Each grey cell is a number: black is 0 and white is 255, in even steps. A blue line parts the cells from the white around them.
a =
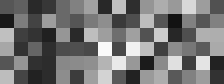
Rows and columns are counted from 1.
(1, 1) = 86
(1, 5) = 105
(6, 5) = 141
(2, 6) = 85
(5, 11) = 27
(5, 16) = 34
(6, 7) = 159
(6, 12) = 173
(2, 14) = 129
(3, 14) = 79
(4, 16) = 170
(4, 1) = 167
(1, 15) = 157
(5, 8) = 180
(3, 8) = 158
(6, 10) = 34
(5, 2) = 149
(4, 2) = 50
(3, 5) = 150
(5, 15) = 228
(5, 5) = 136
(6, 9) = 89
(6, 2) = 69
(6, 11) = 154

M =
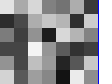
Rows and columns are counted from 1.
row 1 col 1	227
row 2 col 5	181
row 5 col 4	154
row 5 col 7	199
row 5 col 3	191
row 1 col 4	129
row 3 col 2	63
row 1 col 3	215
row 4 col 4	149
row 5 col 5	36
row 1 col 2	170

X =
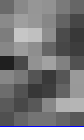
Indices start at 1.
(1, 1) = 106
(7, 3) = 55
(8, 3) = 88
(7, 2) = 82
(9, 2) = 102
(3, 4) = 142
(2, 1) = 138
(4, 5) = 71
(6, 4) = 57
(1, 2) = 137
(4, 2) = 156
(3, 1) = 125
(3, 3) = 192
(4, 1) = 135
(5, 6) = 81
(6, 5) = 86
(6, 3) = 84

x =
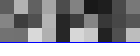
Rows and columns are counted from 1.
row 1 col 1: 93
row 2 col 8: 56
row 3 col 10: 189
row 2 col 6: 62
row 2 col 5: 38
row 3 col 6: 215
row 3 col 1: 114
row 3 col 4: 176
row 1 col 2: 178
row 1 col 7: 25

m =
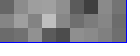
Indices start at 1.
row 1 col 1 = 102
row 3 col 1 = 107
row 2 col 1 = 133
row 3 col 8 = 128
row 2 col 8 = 134
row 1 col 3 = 158
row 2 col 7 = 124

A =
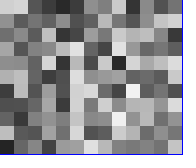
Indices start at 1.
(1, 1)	208
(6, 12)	91
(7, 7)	216
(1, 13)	115
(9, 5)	126
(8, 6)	210
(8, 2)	80
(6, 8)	153
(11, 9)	129
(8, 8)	207
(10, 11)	108
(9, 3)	129
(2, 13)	209
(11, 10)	121
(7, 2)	188
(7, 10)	241
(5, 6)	185
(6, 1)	177
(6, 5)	79
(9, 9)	240
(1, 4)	60
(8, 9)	139
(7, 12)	116
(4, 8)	69
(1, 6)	60
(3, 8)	120
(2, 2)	91
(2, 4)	97
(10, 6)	215
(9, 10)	146
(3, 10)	180
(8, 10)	181
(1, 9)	202
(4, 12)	118
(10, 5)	112
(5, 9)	41
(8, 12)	149

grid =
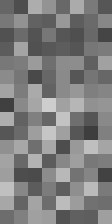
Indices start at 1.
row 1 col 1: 102
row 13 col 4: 140
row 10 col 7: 62
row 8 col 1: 64
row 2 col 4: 93
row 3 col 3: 83
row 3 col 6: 79
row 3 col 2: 107
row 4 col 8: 123
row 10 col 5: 160
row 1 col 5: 104
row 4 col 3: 81
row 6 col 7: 117
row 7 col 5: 138
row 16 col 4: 156
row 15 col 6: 156
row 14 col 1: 192
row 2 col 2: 146
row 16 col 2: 128
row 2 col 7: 106
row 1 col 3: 173
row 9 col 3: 128
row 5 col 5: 140
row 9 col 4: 102
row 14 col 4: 124
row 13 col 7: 133
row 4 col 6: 85
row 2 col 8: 135
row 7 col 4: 98
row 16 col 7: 94
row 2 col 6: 93
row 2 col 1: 120
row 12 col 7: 120
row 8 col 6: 182
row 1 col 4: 147
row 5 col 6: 141

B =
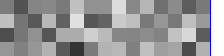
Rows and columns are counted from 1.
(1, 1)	124
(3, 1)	78
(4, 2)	129
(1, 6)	192
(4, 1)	150
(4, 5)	89
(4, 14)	76
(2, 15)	154
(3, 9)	134
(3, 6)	172
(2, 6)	224
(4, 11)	192
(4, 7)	123
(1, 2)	82
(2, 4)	184
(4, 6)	51
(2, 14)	190

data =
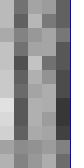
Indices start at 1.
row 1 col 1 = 186
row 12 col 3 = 152
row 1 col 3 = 164
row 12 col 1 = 178
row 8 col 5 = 55
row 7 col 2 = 106
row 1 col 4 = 156
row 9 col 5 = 55
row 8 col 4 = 173
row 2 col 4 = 121
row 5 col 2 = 80
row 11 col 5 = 129
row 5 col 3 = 195
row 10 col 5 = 65
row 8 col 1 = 225
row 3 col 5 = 119
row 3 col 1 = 170

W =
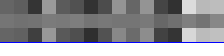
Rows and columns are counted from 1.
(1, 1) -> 101
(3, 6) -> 79
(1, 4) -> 154
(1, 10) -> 102
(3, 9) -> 136
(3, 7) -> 47
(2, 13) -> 112
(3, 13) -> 52
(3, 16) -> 192
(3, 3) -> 63
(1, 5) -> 91
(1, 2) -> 94
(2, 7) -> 116
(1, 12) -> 69
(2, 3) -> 115

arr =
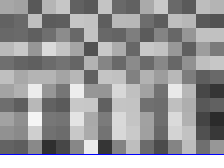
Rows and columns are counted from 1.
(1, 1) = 167
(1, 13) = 105
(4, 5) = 196
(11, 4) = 47
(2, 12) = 93
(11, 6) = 135
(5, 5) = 115
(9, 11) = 161
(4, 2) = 200
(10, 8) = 115
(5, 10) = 139
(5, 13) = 103
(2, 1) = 98
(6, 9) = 193
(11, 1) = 99
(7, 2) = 177
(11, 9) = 131
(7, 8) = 149
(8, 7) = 199
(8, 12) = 109
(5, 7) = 179
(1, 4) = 181
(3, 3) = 95
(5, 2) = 100
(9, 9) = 217
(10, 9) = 216
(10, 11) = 160
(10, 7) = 171
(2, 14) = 183
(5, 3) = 95
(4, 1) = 185
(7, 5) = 118
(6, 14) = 125
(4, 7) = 81
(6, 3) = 180
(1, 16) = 180
